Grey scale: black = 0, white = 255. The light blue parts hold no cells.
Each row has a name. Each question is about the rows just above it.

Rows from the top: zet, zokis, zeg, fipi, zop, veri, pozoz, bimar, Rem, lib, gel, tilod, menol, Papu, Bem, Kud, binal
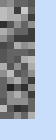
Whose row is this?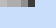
zeg
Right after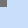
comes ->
[60]
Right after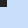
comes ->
[86]
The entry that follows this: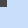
[86]

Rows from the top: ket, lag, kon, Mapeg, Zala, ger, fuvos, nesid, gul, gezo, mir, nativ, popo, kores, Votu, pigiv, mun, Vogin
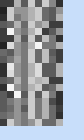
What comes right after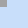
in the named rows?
[121]
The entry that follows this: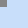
[48]
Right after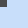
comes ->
[48]
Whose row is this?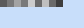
gul
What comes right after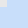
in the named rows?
[148]

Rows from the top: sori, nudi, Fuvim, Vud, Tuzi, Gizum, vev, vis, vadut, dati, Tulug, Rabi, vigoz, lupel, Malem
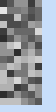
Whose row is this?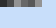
lupel
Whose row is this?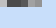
Vud
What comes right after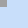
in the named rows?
[147]
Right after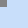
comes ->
[88]
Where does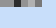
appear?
vis

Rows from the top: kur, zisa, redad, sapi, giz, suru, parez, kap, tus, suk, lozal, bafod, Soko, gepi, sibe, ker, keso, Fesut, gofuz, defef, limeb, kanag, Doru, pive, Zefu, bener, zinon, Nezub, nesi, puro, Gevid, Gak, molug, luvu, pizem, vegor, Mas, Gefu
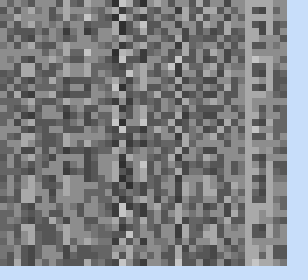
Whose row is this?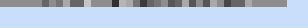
kap
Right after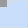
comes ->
[101]
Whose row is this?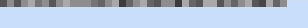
zisa
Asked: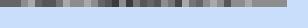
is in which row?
sibe
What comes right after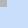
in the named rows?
[169]
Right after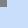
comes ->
[117]

